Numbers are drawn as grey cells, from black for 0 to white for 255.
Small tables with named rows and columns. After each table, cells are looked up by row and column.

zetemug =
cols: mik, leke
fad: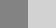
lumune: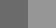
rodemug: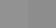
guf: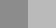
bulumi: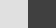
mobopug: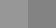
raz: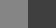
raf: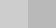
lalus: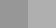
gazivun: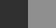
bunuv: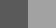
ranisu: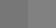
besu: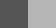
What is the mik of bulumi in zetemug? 224
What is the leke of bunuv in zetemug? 162
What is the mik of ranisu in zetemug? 119
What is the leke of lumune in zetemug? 150
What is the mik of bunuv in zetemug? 90
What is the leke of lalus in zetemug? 175
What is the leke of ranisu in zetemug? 129
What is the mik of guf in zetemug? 140
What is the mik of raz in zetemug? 133
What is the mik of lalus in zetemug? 151
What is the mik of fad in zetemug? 131
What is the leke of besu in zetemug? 182
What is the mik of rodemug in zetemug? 146
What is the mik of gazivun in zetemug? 48
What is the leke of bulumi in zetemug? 64

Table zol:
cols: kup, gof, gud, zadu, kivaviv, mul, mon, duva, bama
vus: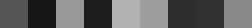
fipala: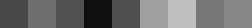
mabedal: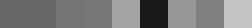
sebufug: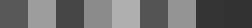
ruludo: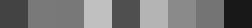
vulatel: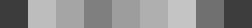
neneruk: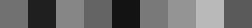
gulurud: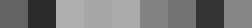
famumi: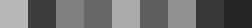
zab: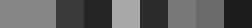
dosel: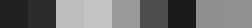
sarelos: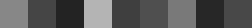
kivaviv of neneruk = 19
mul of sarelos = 79
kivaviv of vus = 178
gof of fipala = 111
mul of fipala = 160
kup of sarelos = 135
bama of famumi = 37
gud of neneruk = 134
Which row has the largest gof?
vulatel

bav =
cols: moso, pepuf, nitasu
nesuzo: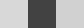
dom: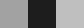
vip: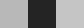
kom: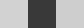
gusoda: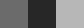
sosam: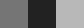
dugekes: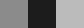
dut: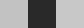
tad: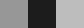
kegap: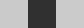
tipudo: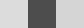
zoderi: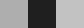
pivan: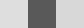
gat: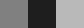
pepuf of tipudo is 77
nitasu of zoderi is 194
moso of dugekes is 139
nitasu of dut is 200
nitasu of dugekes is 187
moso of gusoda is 107
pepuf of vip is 36
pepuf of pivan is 89
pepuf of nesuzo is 66
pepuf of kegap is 48
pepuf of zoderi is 31
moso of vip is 184
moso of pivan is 222
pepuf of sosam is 34
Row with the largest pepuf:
pivan

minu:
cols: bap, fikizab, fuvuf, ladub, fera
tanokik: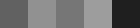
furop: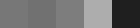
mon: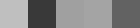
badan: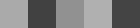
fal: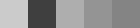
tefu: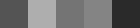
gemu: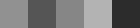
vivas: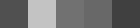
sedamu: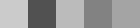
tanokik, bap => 97
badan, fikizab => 65
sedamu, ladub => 130
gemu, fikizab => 85
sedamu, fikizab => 81
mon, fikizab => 57
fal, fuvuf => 174
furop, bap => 119
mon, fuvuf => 160
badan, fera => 68
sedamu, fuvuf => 187
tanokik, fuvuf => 118
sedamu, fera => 164
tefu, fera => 42
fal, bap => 203
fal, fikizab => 63
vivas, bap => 80
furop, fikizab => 113
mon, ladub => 164
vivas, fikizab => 195

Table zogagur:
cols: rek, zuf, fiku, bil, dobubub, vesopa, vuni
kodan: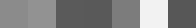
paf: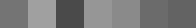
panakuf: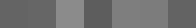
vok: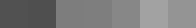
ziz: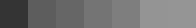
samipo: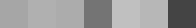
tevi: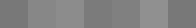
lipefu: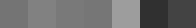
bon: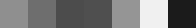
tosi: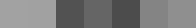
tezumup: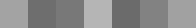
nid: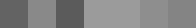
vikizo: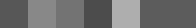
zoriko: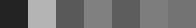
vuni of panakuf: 99
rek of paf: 116
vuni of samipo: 68
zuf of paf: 160
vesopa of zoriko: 125
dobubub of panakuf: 126
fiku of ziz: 102
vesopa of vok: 162
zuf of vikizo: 136
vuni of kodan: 87
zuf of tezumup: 110
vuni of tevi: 120
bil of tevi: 123
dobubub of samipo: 192
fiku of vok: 125
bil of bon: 79
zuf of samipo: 176
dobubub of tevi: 128

